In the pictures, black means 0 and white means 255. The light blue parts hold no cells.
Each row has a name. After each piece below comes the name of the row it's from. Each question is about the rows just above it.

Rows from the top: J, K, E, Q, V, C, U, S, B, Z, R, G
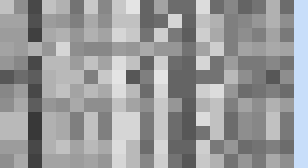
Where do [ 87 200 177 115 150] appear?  G
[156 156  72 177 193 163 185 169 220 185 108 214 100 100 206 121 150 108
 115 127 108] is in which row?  R
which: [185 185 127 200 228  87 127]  C
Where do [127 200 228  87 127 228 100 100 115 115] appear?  C
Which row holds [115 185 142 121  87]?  C
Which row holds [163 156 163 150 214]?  G

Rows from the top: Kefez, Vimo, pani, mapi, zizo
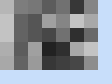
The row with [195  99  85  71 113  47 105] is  pani
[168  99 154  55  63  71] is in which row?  zizo
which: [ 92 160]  mapi
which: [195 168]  Vimo
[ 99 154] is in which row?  zizo

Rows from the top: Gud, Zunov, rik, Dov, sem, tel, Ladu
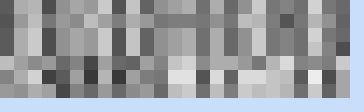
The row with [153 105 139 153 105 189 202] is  Ladu
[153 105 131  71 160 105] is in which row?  sem

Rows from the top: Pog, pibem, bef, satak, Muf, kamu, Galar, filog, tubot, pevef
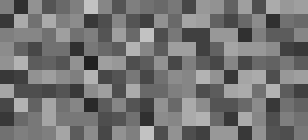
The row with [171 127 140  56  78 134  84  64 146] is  pibem
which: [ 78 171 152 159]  Pog
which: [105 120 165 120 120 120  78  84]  tubot
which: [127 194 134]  Pog

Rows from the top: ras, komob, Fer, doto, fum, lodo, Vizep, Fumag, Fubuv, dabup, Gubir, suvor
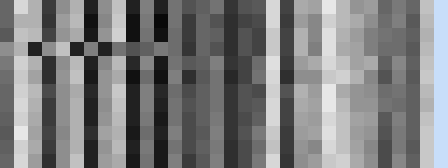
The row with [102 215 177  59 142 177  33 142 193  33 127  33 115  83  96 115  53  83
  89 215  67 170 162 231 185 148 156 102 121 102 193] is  ras
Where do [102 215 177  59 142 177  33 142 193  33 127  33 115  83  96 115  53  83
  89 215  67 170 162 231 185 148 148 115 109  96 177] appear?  Fumag

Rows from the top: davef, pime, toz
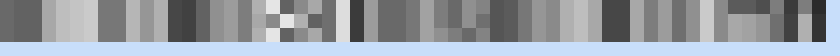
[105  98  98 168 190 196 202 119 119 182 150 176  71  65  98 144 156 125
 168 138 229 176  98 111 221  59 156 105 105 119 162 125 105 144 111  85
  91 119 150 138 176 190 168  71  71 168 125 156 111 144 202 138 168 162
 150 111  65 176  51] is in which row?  pime
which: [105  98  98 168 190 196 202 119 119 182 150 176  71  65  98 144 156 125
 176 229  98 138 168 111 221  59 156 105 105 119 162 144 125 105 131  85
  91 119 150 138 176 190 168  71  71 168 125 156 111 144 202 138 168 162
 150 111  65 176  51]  toz
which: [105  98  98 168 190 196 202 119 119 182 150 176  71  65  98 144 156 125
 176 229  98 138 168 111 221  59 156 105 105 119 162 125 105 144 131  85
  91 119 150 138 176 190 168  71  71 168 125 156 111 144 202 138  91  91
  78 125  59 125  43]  davef
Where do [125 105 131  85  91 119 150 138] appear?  toz

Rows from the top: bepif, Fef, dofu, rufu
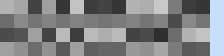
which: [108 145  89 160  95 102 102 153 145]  rufu
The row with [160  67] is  dofu
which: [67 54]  bepif

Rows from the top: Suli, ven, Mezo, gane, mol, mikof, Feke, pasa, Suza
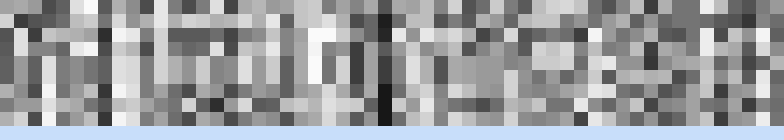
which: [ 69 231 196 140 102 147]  Suza
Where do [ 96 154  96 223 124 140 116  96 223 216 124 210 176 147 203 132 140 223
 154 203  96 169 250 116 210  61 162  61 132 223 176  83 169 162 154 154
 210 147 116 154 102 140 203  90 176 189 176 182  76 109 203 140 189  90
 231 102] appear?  mikof
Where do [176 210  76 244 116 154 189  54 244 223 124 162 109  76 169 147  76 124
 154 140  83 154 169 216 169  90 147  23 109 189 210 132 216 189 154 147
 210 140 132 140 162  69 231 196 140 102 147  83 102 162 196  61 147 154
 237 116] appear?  Suza

